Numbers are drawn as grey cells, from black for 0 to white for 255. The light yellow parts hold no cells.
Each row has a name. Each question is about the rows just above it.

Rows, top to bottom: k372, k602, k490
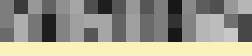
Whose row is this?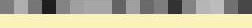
k602
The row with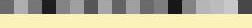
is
k490
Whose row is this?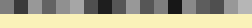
k372

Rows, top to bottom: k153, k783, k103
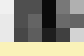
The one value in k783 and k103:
[233]
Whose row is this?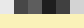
k103
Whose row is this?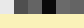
k783

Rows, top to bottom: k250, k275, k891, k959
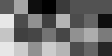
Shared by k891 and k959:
[145]
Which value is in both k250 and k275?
[14]

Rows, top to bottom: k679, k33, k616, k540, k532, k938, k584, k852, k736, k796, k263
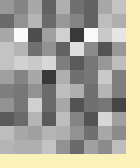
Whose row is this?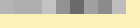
k263
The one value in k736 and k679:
[132]
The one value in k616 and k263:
[160]
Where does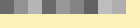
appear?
k33
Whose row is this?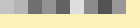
k540
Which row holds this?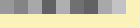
k679

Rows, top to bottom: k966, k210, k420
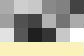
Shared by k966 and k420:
[200]
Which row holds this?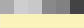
k966
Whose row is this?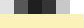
k420

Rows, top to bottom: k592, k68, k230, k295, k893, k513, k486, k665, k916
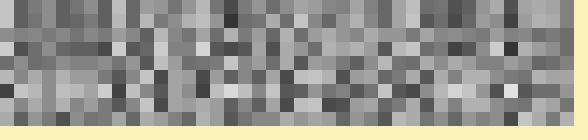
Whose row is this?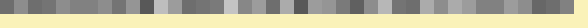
k893
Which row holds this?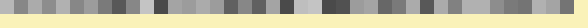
k665

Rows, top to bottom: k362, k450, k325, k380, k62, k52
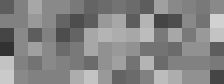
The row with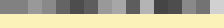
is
k450
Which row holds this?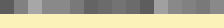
k362
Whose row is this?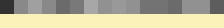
k380

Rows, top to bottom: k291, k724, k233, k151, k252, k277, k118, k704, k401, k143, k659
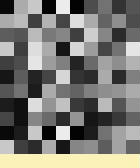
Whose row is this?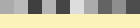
k724
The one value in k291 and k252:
[77]
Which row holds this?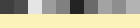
k252
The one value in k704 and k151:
[221]
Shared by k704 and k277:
[43]
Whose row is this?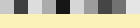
k151
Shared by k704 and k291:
[85]

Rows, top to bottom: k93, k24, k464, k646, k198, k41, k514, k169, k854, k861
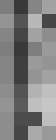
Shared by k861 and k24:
[70]
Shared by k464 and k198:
[133]
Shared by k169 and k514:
[191]

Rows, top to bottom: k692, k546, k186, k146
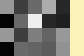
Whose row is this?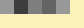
k186
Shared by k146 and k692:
[106]
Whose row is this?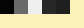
k546
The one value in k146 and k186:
[100]

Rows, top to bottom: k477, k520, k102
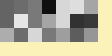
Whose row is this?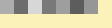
k102
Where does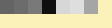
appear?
k477
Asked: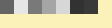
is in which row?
k520

